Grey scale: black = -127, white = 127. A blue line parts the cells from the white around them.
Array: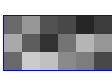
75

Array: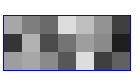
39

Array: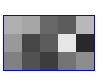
-46

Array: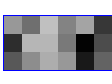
13

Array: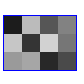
38

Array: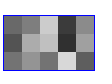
20

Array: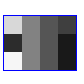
2
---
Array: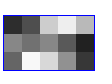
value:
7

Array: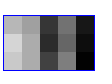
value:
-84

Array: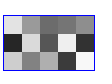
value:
-41

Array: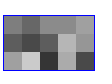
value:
-34

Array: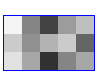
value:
51

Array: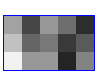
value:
-7
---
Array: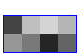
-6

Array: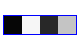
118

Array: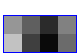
-64

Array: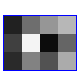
2

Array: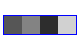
3

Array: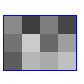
54

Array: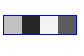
-88

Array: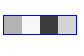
119
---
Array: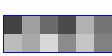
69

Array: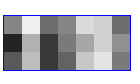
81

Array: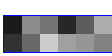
22

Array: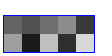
-80

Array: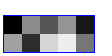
109

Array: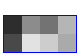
77

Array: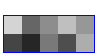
-49
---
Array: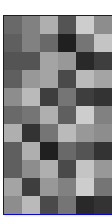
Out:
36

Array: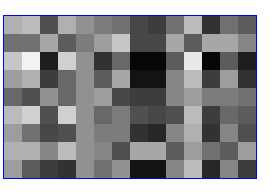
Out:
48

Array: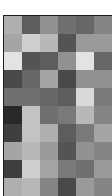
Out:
-64

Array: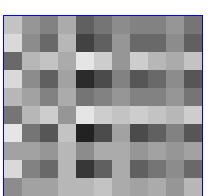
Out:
89

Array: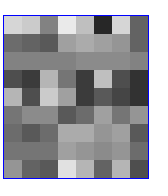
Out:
-10
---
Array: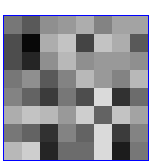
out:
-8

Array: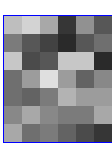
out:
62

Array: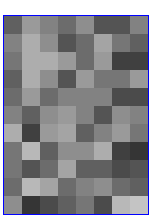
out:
-31

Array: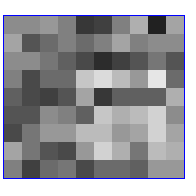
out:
12

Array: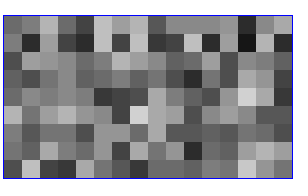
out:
-20

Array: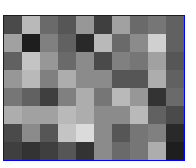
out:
-53

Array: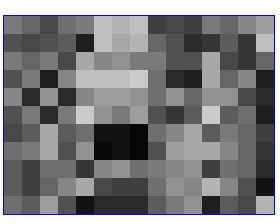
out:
-5

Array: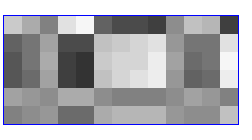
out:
74

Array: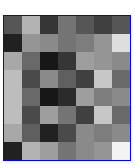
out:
-41
